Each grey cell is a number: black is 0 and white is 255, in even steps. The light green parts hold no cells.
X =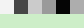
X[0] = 243
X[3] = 154
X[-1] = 173

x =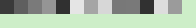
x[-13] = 58
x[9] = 121
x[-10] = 149
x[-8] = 229

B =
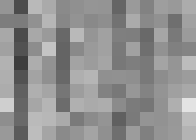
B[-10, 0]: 149
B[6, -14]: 172
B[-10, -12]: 185
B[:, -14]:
[149, 125, 168, 161, 178, 175, 172, 207, 142, 153]
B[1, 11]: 145
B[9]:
[153, 91, 189, 165, 138, 149, 164, 144, 111, 156, 128, 148, 153, 179]
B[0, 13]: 172
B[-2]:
[142, 105, 186, 183, 170, 122, 139, 148, 96, 122, 148, 146, 152, 189]
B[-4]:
[172, 96, 175, 165, 118, 157, 168, 130, 120, 151, 131, 148, 160, 168]
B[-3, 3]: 181
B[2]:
[168, 75, 168, 154, 104, 185, 149, 161, 127, 126, 105, 166, 121, 155]
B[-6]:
[178, 61, 173, 146, 100, 163, 156, 165, 120, 126, 121, 164, 149, 188]
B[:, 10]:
[130, 137, 105, 111, 121, 121, 131, 118, 148, 128]
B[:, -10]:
[138, 135, 104, 100, 100, 104, 118, 108, 170, 138]
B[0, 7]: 148
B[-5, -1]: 156
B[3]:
[161, 82, 141, 196, 100, 137, 154, 161, 121, 161, 111, 146, 128, 132]
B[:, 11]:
[158, 145, 166, 146, 164, 141, 148, 146, 146, 148]
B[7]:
[207, 101, 166, 181, 108, 176, 170, 173, 139, 123, 118, 146, 175, 227]
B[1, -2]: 111

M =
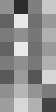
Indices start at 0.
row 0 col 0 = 145
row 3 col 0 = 98
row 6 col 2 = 147
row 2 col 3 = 176
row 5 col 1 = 155
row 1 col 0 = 98
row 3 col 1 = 233
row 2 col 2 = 119
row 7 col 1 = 215

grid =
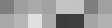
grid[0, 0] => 126
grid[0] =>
[126, 159, 170, 162, 196, 195, 126, 160]
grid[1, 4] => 61
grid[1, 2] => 224
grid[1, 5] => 63

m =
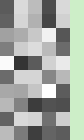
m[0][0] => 91
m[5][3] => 134
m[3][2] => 220
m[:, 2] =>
[188, 177, 200, 220, 91, 213, 197, 60, 211, 62]
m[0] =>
[91, 218, 188, 77, 217]
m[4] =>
[250, 52, 91, 209, 234]
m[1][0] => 97
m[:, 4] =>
[217, 209, 86, 107, 234, 184, 92, 78, 206, 92]
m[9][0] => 187
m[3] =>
[126, 205, 220, 186, 107]
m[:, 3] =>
[77, 69, 241, 186, 209, 134, 254, 82, 112, 100]
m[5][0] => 107

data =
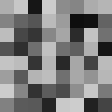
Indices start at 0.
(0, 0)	174
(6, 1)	134
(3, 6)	176
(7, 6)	33
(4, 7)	187
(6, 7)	121
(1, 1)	100
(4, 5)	167
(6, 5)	142
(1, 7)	99
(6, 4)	75
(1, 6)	17
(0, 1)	199
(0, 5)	133
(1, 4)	156
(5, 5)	168
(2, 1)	71
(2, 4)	166
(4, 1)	188
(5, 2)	180
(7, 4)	201

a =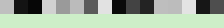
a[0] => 191
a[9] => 67
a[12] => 188
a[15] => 78

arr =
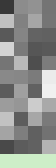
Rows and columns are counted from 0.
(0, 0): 56
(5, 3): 235
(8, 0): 194
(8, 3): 122
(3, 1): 122
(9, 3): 114
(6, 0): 92
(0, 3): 116
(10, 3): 179
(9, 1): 126
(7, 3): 169
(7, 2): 204

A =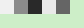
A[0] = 240
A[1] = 139
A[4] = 101
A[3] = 233

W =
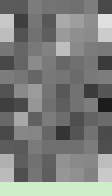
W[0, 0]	91
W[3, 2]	121
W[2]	[189, 82, 113, 94, 154, 143, 139, 204]
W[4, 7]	58
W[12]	[187, 79, 117, 94, 150, 144, 130, 201]
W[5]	[124, 118, 102, 120, 117, 107, 121, 125]
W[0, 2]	124
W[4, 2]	139
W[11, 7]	188
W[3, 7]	121
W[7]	[63, 73, 150, 111, 94, 114, 125, 28]
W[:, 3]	[115, 88, 94, 130, 122, 120, 116, 111, 124, 102, 112, 96, 94]
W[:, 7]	[73, 224, 204, 121, 58, 125, 86, 28, 107, 75, 78, 188, 201]
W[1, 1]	63
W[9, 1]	135
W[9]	[73, 135, 133, 102, 52, 84, 114, 75]
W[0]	[91, 90, 124, 115, 114, 111, 125, 73]
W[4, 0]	72
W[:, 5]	[111, 158, 143, 138, 112, 107, 114, 114, 78, 84, 112, 137, 144]
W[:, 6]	[125, 142, 139, 124, 119, 121, 59, 125, 99, 114, 124, 135, 130]
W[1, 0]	199
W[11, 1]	93
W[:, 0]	[91, 199, 189, 119, 72, 124, 82, 63, 104, 73, 92, 176, 187]
